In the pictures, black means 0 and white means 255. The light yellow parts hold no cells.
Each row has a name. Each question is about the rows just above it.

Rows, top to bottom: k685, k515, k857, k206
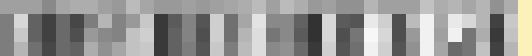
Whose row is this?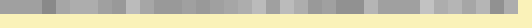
k685
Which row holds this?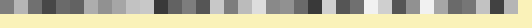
k206
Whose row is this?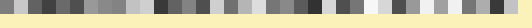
k857

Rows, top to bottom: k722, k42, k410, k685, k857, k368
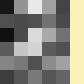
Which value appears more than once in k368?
[86]
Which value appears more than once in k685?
[92]
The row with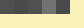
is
k42
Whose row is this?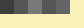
k368

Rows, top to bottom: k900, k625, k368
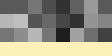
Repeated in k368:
[118]
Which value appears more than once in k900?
[90]

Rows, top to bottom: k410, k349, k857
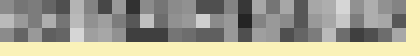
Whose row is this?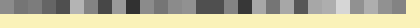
k410
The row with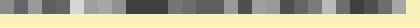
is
k857
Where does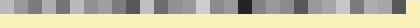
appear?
k349

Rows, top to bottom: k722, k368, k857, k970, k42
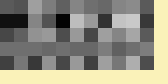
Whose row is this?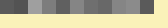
k722
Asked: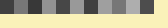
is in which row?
k42
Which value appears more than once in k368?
[16]
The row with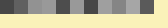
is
k857

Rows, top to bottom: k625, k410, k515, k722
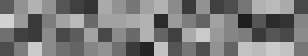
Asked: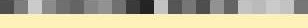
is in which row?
k722
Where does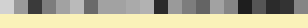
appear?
k410

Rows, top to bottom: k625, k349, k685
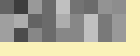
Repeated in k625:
[107]
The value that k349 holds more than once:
[173]
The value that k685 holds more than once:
[135]
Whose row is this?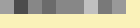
k685

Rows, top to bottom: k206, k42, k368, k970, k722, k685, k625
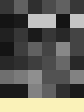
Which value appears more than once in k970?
[68]
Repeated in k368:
[55]
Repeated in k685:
[82]
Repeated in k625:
[26]
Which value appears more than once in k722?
[40]

